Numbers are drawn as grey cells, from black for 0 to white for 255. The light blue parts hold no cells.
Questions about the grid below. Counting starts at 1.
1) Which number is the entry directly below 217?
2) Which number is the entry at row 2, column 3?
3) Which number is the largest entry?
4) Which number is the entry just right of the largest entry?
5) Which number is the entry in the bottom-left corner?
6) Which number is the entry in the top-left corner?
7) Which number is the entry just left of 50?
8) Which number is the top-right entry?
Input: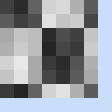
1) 196
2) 78
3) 232
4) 168
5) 58
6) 64
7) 70
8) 92

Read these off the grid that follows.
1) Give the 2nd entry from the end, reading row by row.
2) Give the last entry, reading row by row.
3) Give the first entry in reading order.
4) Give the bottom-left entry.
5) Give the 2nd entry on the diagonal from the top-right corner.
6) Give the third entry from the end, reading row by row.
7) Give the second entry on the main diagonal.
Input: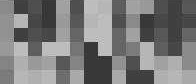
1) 182
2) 169
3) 138
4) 123
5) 64
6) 175
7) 182

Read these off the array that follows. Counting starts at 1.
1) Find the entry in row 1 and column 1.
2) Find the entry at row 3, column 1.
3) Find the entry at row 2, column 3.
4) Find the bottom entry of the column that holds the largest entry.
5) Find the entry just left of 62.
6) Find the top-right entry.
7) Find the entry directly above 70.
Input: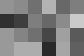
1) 147
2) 153
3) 126
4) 96
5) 48
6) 126
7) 104

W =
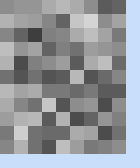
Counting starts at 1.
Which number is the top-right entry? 99
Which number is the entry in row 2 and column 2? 163
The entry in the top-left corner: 141
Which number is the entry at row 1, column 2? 149
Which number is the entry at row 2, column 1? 178
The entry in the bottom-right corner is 141
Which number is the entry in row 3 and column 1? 134
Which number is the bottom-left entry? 134
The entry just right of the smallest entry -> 128
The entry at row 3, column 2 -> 99
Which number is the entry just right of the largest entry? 141
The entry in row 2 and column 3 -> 157
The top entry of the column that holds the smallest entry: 149
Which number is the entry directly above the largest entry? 141
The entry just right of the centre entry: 184
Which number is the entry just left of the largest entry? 198
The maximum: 212

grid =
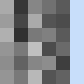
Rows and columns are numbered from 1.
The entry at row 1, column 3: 134
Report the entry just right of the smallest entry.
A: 121
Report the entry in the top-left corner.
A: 170
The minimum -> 48
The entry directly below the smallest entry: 121
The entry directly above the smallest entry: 70
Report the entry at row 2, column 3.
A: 170
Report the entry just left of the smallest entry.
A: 176
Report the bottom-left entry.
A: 149

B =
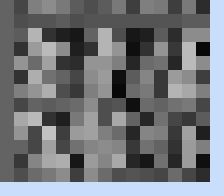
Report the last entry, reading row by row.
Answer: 44
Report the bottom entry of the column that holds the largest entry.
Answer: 121
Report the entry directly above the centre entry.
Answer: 155
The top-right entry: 44
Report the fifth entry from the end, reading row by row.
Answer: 78
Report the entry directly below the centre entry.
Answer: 78
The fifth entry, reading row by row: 121
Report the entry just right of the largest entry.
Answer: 62
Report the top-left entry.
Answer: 99
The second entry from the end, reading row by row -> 70
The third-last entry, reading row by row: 107
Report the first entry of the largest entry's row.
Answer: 99
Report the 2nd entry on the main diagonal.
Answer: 78
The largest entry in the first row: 140
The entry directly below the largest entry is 161
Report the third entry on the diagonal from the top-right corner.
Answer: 44
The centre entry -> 148
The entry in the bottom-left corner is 99
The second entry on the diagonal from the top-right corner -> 92
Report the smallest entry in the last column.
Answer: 8
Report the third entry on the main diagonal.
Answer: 180

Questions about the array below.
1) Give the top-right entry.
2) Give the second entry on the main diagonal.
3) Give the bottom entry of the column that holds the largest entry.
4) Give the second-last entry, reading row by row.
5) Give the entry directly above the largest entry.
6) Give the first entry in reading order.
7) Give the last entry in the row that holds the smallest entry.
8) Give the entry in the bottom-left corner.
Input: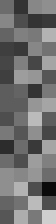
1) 143
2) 78
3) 207
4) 121
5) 78
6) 108
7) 10
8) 86

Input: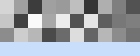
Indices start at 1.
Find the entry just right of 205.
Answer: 183
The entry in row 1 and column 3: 60
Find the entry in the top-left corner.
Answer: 213
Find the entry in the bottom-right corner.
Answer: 114
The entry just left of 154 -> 160
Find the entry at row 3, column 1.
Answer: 140
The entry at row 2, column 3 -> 250
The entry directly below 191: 82
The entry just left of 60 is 160

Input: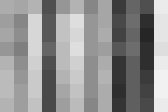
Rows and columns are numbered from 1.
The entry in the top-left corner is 172
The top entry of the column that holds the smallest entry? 79
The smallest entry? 38
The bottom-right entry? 235
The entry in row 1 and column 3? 179
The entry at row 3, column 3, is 215
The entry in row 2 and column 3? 215
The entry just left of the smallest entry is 101
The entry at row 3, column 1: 166
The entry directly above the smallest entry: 46
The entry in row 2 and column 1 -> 158
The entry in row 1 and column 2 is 166
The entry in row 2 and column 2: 134
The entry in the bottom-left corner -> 179
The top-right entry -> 235
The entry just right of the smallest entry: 229

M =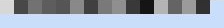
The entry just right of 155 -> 49
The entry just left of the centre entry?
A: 64
